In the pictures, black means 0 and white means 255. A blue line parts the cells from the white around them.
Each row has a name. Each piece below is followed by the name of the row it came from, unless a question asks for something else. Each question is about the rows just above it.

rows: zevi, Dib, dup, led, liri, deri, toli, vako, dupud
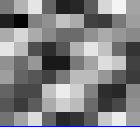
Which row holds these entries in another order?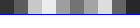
dupud
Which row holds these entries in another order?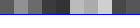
vako
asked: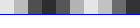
led
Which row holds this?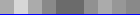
dup

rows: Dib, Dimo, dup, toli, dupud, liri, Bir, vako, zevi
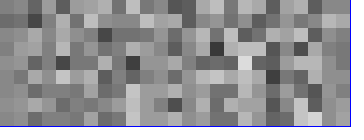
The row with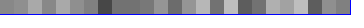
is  dup
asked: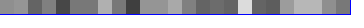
dupud
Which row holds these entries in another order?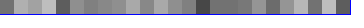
dup
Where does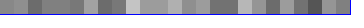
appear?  Bir

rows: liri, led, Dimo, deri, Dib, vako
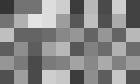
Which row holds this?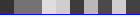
liri
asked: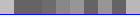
Dimo
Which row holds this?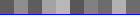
deri
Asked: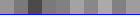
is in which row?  Dib

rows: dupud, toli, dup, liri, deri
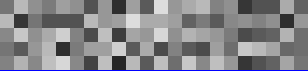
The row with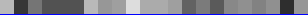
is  toli
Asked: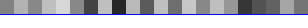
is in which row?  deri
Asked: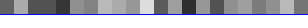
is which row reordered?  dupud
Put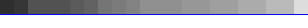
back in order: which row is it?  dupud

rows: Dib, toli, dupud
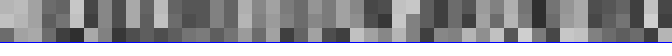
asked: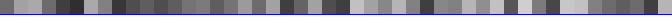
dupud
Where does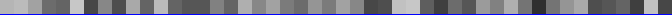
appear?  Dib
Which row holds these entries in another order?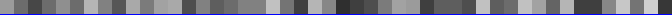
toli
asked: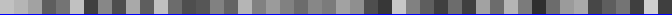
toli

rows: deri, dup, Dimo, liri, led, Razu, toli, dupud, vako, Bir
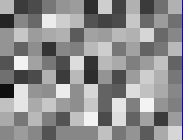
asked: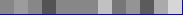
Bir
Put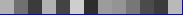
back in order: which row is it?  deri
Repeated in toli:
[142]
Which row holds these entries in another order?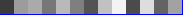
vako
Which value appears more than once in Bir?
[135]

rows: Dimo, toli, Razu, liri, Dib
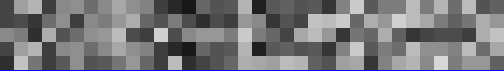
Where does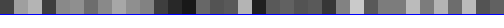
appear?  Dimo
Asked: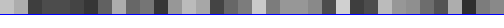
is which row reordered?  Razu
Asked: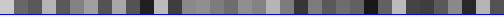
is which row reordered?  Dimo
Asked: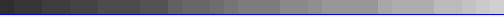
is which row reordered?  toli

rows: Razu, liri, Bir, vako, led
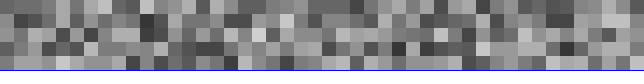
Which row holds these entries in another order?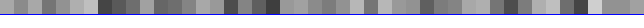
Bir
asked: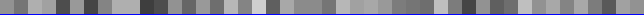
Bir
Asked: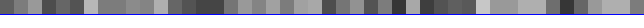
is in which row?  vako

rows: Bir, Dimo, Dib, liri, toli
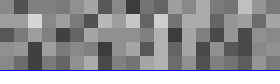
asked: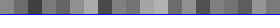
toli
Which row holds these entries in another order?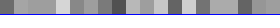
Dimo
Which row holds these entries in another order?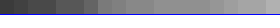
liri
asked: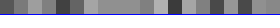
Dib

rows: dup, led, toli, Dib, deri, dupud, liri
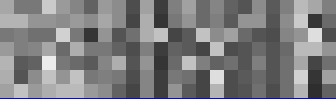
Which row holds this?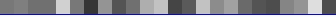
toli
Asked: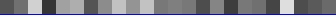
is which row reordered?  dupud
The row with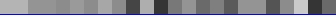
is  led
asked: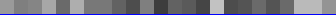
Dib

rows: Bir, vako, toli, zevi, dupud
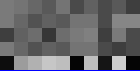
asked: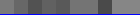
vako
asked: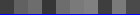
toli
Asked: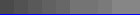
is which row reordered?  vako
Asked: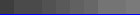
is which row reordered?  zevi

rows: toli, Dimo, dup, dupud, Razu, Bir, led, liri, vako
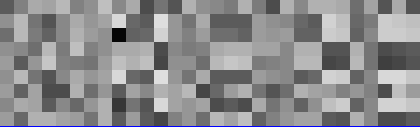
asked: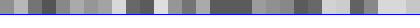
Bir
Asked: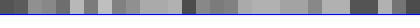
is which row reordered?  dupud
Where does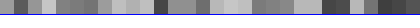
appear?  Razu
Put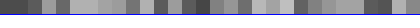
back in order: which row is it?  vako
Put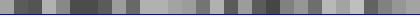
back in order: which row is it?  vako
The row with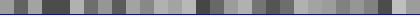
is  led
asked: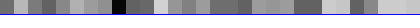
dup

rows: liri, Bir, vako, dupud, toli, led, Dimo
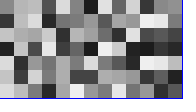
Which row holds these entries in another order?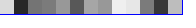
Bir
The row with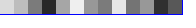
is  Dimo
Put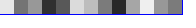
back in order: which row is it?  Dimo
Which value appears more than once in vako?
[48]
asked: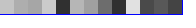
vako
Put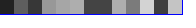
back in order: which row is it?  led
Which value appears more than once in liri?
[137]

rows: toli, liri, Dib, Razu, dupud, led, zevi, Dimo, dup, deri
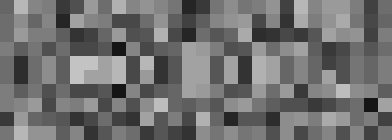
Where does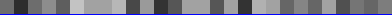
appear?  led
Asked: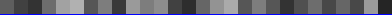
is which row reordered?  Dib
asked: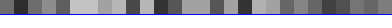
dupud
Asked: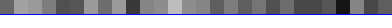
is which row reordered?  zevi

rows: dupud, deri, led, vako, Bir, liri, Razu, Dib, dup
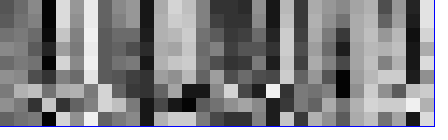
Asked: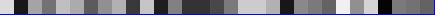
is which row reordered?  dup
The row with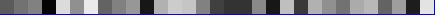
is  deri
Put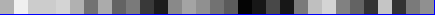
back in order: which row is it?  Dib

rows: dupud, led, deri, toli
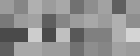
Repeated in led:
[156]
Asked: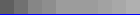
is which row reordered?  dupud
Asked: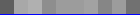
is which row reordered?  dupud
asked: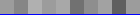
dupud

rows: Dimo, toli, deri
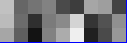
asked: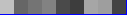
Dimo
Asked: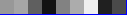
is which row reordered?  deri
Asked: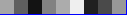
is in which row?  deri

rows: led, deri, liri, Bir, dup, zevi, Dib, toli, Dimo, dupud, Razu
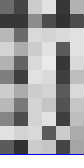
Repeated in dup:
[217]
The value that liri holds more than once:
[217]
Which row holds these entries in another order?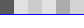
Bir

